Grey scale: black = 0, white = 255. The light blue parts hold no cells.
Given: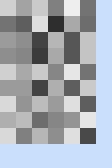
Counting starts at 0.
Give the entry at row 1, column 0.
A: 115
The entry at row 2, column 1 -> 142
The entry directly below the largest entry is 169
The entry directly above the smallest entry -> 128
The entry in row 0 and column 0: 208
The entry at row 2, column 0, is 155
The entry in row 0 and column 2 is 201
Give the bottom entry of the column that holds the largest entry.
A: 222
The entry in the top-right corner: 115
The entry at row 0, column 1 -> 163
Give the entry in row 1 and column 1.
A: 93

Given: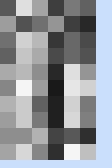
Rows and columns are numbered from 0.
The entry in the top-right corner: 96
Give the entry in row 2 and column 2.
184
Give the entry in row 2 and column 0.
112
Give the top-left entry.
88
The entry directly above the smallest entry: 39
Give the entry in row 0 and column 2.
164
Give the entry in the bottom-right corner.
191
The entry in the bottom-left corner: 164
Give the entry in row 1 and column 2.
112
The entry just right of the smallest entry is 230
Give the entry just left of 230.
25
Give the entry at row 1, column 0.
156
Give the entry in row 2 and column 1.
209
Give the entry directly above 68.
32

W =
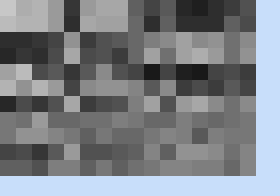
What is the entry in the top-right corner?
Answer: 81
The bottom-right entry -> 132
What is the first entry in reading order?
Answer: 199
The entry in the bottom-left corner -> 96
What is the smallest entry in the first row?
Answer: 31
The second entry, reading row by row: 173
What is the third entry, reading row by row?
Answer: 179
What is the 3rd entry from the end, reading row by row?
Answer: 126
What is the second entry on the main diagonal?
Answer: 179
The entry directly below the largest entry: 187
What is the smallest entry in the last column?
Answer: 60
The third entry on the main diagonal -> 54
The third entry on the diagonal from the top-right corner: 146
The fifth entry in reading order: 54
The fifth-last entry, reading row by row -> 132
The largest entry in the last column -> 146

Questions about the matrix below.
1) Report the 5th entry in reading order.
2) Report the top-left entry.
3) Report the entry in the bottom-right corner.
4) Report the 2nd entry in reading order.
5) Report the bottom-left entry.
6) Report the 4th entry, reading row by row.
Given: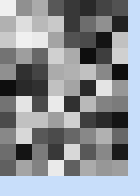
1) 56
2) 240
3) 158
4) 144
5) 96
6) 88

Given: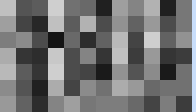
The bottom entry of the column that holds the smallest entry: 132
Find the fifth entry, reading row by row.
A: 113
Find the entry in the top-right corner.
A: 119
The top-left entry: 192
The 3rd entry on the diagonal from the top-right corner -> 207
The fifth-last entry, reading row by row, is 125
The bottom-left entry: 153
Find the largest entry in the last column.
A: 146
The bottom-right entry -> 60
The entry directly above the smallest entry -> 192
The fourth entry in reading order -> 207
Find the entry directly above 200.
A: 20
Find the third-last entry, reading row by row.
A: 68
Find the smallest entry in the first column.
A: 125
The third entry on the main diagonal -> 76
